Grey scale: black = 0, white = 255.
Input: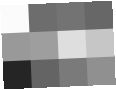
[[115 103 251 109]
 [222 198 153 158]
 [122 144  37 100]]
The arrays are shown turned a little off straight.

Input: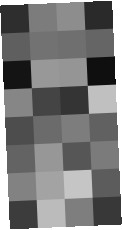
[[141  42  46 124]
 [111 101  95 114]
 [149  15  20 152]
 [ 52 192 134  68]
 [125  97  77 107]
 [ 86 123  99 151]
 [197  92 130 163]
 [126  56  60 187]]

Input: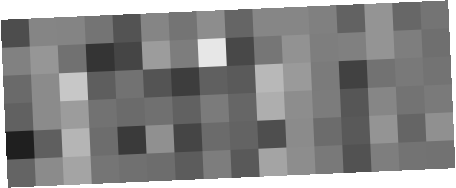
[[103 116  77 133 132 116  83 133 116 141 101 134 134 128  98 148]
 [126 111 129 150 113  52  69 156 125 231  72 118 146 126 128 148]
 [121 115 106 139 199  94 114  84  61  96  90 184 154 123  65 114]
 [115 122  97 139 156 114 107 112  97 123 102 174 141 124  86 134]
 [101 144  31  95 181 109  58 144  69 107  99  78 139 108  89 148]
 [115 114 100 139 164 117 112 109  92 125  89 164 141 121  82 126]]

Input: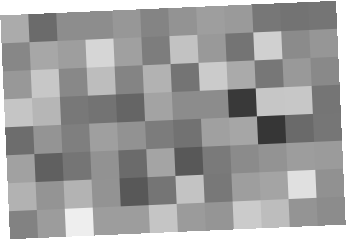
[[115 117 171 107 141 141 151 132 147 158 154 119]
 [139 150 135 167 158 214 160 125 194 153 116 208]
 [153 137 152 199 136 189 132 178 116 203 170 119]
 [199 117 197 182 120 115 101 163 140 140  57 198]
 [106 118 109 148 127 159 146 124 114 160 166  54]
 [157 155 161  96 117 146 107 164  88 122 139 147]
 [224 145 178 148 179 147  88 117 195 120 158 164]
 [148 140 130 156 238 157 157 197 155 149 203 189]]

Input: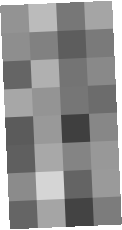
[[119 165 147 187]
 [ 93 122 142 129]
 [116 137 101 176]
 [118 108 167 148]
 [ 63 135  91 153]
 [132 152  95 168]
 [100 154 139 213]
 [ 67 124 101 165]]

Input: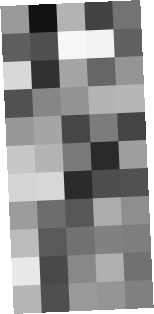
[[ 67 115 153  18 179]
 [242  97  95  80 246]
 [102 149 216  49 165]
 [179 182  81 134 147]
 [124  68 152 165  70]
 [ 42 158 199 179 122]
 [ 77  81 213 215  43]
 [172 142 156 109  87]
 [129 126 187  89 114]
 [175 113 233  73 136]
 [149 128 182  79 154]]

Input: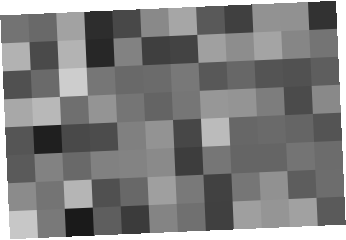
[[145  50 115 105 162  45  72 137 166  89  64 146]
 [134 116 178  74 179  39 130  63  67 160 141 164]
 [ 81  94  80 106 205 118 105 107 120  88 103  84]
 [ 75 137 168 184 111 148 117 100 118 151 148 125]
 [101  84  85  31  73  76 128 147  71 187 103 106]
 [116 108  90 130 105 129 131 138  61 118 101 101]
 [ 93 109 139 116 181  80 104 159 121  65 118 145]
 [161  90 199 121  26  94  59 132 112  64 159 149]]

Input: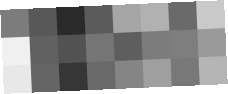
[[106 201 124  88  42  91 165 177]
 [126 154 240  97  82 117  94 124]
 [120 181 232 101  54 105 133 159]]

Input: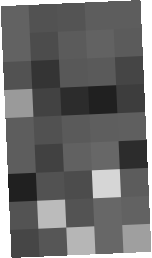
[[ 93  93  98  82  84]
 [ 98  91  98  76  91]
 [ 90  69  82  52  88]
 [ 32  61 154  66  44]
 [ 94  95  93  81  90]
 [103  44  93  65  97]
 [214  92  32  82  76]
 [103  98  83 187  83]
 [103 159  70  86 182]]
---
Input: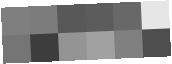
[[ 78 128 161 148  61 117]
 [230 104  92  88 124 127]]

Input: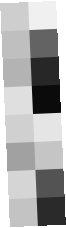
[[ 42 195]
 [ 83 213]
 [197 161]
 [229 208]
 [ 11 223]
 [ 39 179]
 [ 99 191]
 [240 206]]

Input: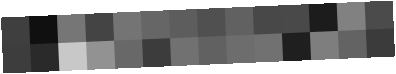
[[ 59  99 126  31 113 109  97 113  60 104 146 200  42  61]
 [ 75 129  28  73  72  97  80  93 102 116  68 118  16  63]]

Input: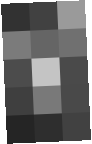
[[ 65  46  37]
 [ 73 121  63]
 [ 74 196  76]
 [112 101 123]
 [154  65  50]]

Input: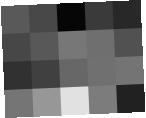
[[ 33 124 225 151 117]
 [116 112 103  64  49]
 [ 81 111 119  88  71]
 [ 40  58   6  72  89]]

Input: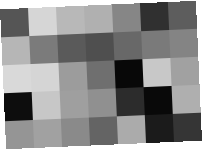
[[ 53  27 171 100 138 161 149]
 [175   9  44 144 159 199  13]
 [161 200   8 111 156 213 217]
 [132 122 104  79  90 123 182]
 [ 93  48 134 176 184 214  85]]

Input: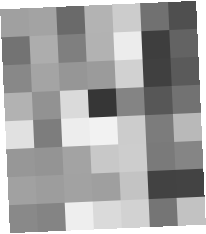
[[194 117 210 218 238 132 137]
 [ 67  66 195 159 162 157 161]
 [133 122 205 200 163 148 151]
 [185 124 204 242 237 125 225]
 [114  87 132  54 218 146 178]
 [ 90  64 209 155 150 164 136]
 [ 99  62 236 178 127 173 115]
 [ 79 113 204 179 106 163 160]]
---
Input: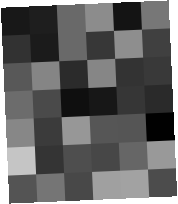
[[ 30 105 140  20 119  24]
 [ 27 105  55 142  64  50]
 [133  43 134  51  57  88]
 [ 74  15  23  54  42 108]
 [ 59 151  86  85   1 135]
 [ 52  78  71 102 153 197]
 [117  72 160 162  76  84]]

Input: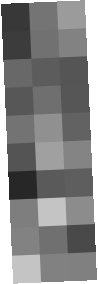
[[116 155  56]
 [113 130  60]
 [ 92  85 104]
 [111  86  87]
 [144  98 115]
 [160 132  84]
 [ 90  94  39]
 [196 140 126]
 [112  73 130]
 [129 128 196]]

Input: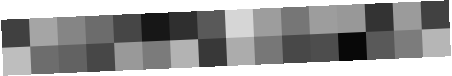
[[165 133 108  70  23  47  89 214 157 118 157 152  51 155  65  64]
 [109  98  71 153 123 179  56 172 119  72  77   8  89 124 182 190]]

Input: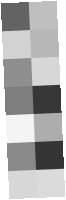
[[191  99]
 [183 210]
 [215 142]
 [ 55 126]
 [173 244]
 [ 53 137]
 [219 215]]

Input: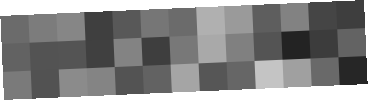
[[124 134  63  88 118 107 176 154  94 130  69  62 107]
 [ 83  84  64 131  62 120 169 128  84  35  60  99  98]
 [ 82 139 132  83  98 165  86 102 196 160 105  38 122]]

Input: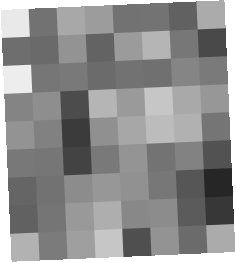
[[114 168 156 114 115  97 171 233]
 [106 147  99 155 181 119  73 110]
 [118 121 107 114 112 133 122 237]
 [142  76 181 154 198 169 151 132]
 [129  59 144 167 188 177 117 147]
 [118  67 121 148 115 130  82 120]
 [114 140 151 145 119  86  38 101]
 [117 153 174 136 140  91  55  97]
 [123 159 198  79 147 107 171 178]]

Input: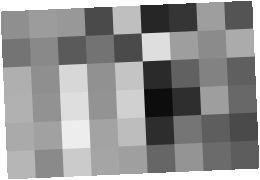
[[156 152  74 191  38  53 158  84 143]
 [137  90 115  74 222 158 139 171 116]
 [143 215 145 196  42  97 130  95 175]
 [146 222 147 208  13  46 158 104 177]
 [161 237 163 189  45 117  94  74 170]
 [138 203 165 159 102 148 107  93 182]]

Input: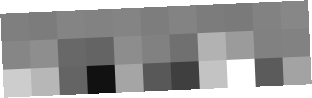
[[124 132 130 132 125 131 124 122 130 135 127]
 [142 104 100 141 129 112 178 155 129 130 134]
 [183 100  17 165  88  63 195 255  91 163 205]]
